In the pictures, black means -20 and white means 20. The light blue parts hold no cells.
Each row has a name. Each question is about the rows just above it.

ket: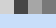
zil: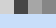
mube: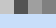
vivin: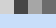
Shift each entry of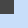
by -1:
[-10]
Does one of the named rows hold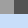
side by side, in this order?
no

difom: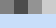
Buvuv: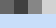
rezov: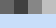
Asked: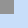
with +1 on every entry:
[4]
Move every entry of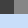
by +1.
[-9  2]

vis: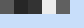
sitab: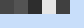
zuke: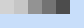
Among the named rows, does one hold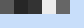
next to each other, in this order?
no
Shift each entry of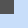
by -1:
[-8]
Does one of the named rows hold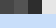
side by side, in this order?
yes

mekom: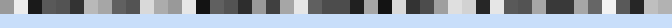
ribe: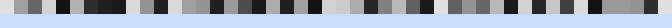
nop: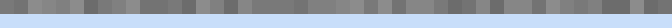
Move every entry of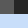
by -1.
[ -7 -15]
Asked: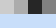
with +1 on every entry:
[ 13   8 -13   1]
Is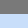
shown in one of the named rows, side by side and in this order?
yes
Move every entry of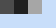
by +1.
[ -7 -14   7]

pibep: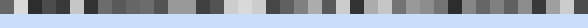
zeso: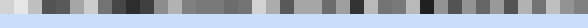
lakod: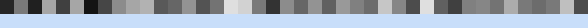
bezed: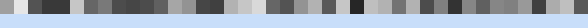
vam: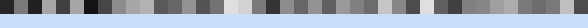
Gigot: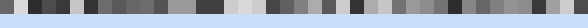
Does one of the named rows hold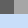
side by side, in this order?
yes
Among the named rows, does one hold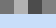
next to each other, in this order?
yes
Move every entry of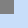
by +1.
[1]
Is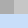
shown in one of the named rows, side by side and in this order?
yes
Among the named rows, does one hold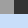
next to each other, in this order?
yes
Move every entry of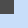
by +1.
[-7]
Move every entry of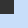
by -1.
[-13]

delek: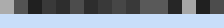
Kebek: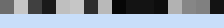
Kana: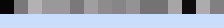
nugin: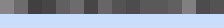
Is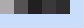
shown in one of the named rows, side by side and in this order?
yes
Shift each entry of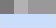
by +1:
[0 9 5 5]
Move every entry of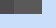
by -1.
[-9 -7 -7]

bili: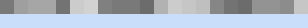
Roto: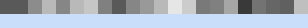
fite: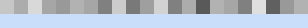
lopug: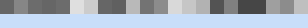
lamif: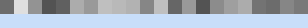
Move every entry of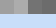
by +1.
[ 6  8 -1 -2]
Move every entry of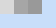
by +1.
[15  7  5]

